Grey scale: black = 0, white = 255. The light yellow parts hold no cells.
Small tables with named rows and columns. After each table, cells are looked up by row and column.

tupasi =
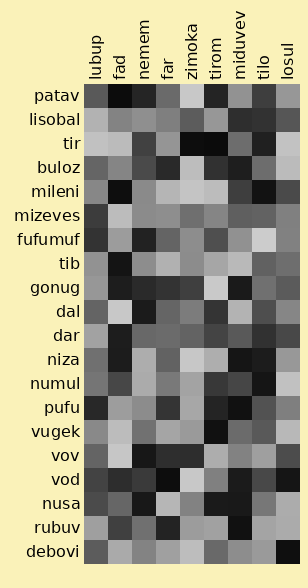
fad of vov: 198
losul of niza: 152
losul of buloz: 187
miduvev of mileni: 62
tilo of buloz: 109
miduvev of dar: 89
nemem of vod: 58
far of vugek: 165
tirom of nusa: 26
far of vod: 13
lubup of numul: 117
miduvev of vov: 130
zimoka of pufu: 167
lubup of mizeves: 60
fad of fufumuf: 156
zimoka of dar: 99
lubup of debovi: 92

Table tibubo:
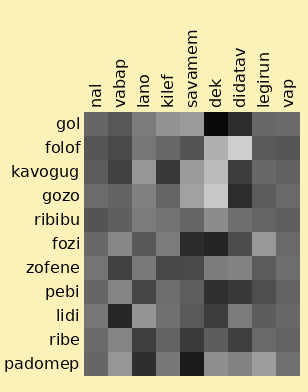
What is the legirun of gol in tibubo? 104
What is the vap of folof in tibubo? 85
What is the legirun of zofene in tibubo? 91
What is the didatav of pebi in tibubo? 57
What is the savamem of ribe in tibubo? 58
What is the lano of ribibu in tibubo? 123
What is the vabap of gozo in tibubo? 99
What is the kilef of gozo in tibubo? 101
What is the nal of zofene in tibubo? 116
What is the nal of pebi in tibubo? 102
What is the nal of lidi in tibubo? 118
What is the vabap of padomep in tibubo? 150
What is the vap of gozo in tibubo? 105
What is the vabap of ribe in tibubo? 132
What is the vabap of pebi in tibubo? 132
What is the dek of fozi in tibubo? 36
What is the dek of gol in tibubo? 10
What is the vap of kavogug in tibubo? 97

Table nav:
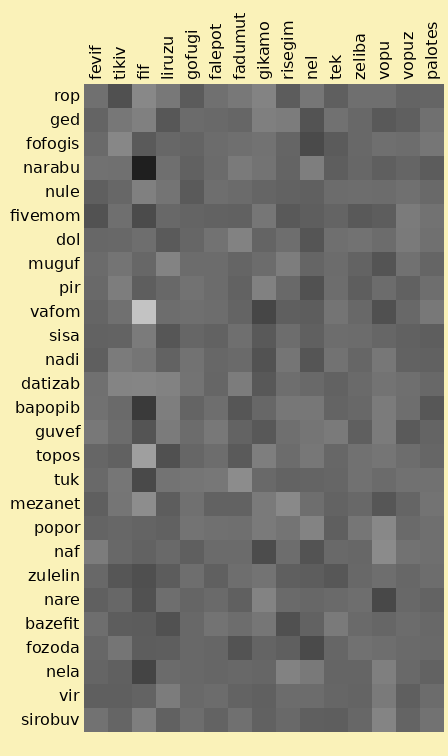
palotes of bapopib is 87
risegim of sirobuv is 105
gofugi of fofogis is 100
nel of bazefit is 98
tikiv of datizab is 132
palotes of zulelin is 109
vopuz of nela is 105
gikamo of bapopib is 103
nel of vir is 108
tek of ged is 113
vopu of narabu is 95
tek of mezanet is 99
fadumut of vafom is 100
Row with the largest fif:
vafom

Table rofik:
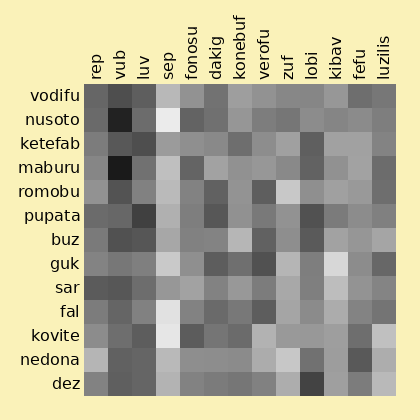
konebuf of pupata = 145
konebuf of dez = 118
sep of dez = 179
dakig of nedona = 141
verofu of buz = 97
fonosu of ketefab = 143

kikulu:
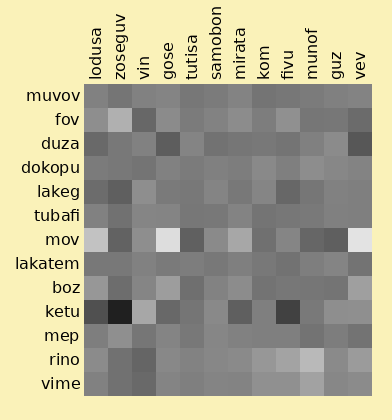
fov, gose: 139
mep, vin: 118
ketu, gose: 104
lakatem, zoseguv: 120
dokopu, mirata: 125
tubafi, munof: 121
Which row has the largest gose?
mov

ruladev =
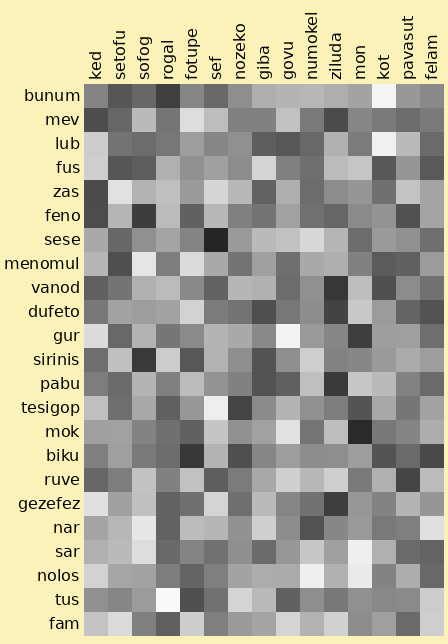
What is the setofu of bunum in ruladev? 86
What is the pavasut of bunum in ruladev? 152
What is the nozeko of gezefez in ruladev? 111
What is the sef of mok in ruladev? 197
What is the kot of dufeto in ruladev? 155
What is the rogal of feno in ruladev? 187
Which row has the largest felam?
nar

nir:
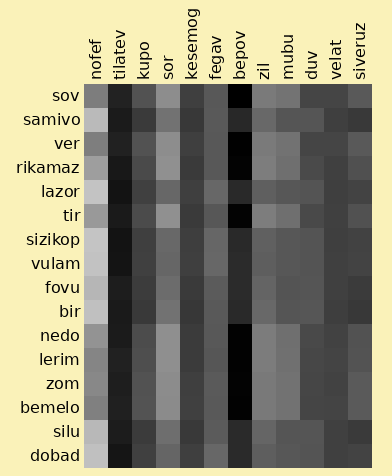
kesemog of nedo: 59
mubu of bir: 85
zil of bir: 104
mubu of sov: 115
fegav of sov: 88
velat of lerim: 68
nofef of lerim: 133
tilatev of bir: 26
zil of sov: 122
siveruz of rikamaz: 80
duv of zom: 70
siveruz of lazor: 67
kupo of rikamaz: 74
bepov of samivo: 40
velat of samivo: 63
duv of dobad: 84
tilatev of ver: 33
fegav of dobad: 103

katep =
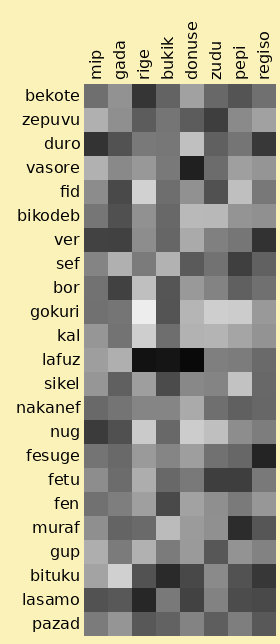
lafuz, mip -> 158
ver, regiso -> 50
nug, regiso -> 125
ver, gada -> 65
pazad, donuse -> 131
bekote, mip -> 111
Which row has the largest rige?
gokuri

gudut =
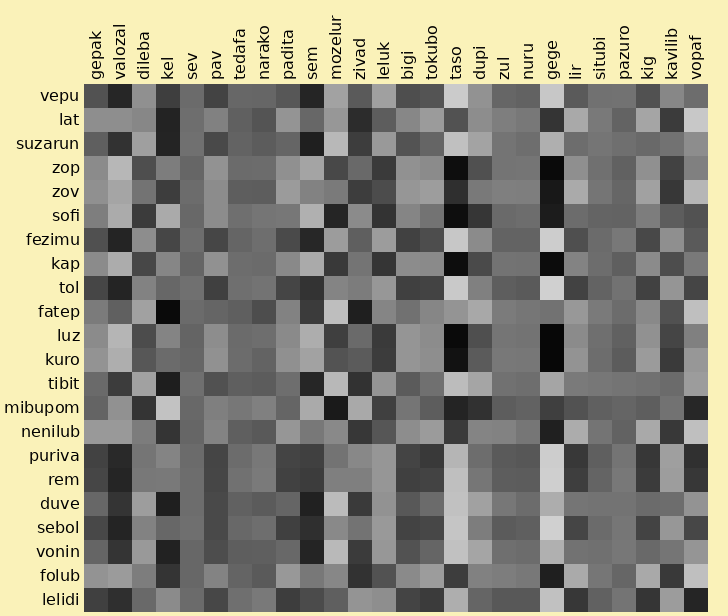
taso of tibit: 188
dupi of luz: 79
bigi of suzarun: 83
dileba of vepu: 144
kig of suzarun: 105
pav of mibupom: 127
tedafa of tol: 111
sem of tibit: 38
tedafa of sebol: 104
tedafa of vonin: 94
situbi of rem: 100
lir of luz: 139
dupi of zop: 80

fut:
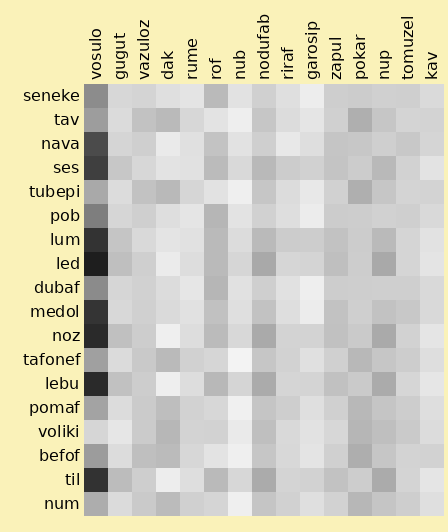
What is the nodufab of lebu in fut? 171
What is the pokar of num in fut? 183
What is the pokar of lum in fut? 204
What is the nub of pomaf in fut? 240
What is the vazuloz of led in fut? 207
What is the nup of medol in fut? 194
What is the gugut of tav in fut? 219
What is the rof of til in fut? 186
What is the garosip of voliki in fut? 226
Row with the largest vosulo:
voliki

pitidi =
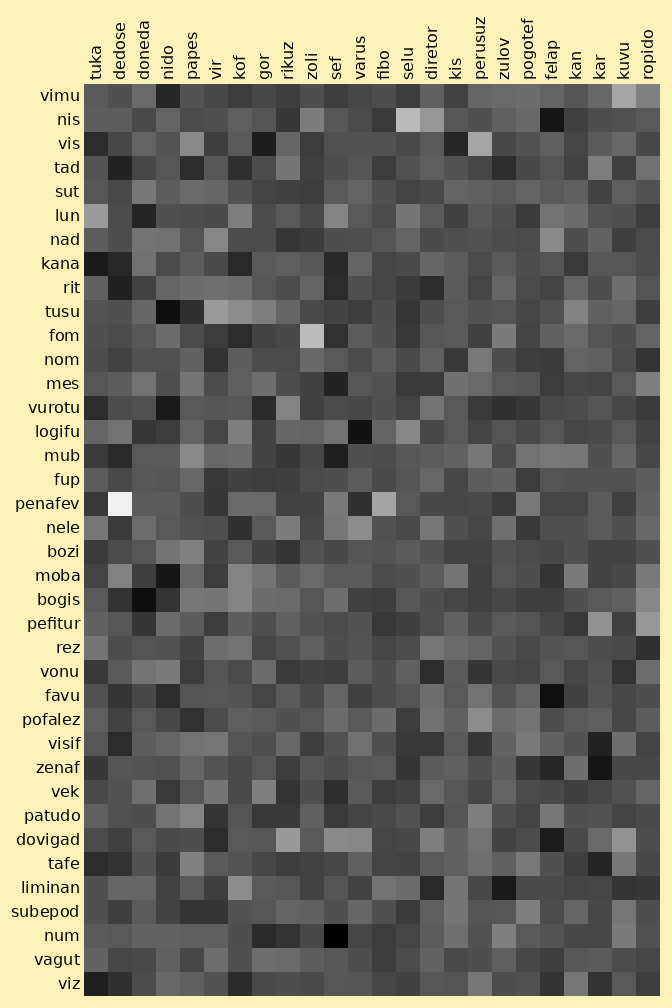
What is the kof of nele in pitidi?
48
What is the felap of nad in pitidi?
137
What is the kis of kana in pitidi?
92
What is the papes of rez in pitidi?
67
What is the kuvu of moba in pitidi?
72
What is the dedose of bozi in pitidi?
75
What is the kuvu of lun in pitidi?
80
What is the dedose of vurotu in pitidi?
76
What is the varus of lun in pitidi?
88
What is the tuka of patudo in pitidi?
96
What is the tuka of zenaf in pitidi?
55
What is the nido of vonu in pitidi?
122
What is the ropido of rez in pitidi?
48
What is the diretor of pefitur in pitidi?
79

